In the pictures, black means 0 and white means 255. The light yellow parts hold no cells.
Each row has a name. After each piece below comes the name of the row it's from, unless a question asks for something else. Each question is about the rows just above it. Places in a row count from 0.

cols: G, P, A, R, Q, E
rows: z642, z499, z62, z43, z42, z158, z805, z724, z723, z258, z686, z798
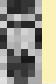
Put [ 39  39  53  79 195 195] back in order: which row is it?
z499
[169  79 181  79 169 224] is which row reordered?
z798
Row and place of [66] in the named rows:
z258, 4
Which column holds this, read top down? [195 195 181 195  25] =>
Q
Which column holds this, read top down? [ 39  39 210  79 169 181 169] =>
A
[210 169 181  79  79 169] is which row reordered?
z62

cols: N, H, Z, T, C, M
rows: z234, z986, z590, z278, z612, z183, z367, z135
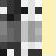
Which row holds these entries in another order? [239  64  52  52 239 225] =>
z367
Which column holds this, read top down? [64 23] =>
N
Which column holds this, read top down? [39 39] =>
Z
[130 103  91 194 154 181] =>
z612
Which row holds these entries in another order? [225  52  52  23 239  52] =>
z135
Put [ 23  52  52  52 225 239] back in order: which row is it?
z135

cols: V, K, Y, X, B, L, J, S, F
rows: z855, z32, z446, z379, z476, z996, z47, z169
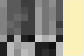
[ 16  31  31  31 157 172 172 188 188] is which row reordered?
z47
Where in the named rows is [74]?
z32, 3

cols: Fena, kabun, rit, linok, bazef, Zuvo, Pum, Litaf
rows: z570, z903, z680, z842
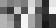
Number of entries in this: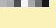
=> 7
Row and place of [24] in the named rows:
z842, 6
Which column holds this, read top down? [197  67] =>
rit
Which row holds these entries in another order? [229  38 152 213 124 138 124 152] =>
z570
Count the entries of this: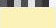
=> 8
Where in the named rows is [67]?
z680, 2
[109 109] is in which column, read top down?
Zuvo

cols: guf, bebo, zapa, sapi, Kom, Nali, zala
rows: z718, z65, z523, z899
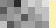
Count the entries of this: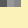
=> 3
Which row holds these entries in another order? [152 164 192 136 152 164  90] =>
z523
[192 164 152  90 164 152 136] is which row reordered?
z523

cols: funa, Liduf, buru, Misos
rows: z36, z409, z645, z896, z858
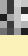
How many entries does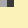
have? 2
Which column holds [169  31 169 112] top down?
funa
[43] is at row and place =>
z409, 3
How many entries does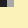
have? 2
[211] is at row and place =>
z36, 2

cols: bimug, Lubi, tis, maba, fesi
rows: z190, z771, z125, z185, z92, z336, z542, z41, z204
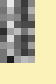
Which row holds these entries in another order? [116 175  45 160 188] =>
z92
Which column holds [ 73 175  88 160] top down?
fesi
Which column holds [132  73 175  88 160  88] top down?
fesi

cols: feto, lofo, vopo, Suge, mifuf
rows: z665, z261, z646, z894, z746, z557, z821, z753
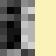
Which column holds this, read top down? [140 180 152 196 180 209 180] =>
Suge
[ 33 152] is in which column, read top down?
vopo
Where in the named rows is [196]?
z894, 3
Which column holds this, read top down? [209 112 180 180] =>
mifuf

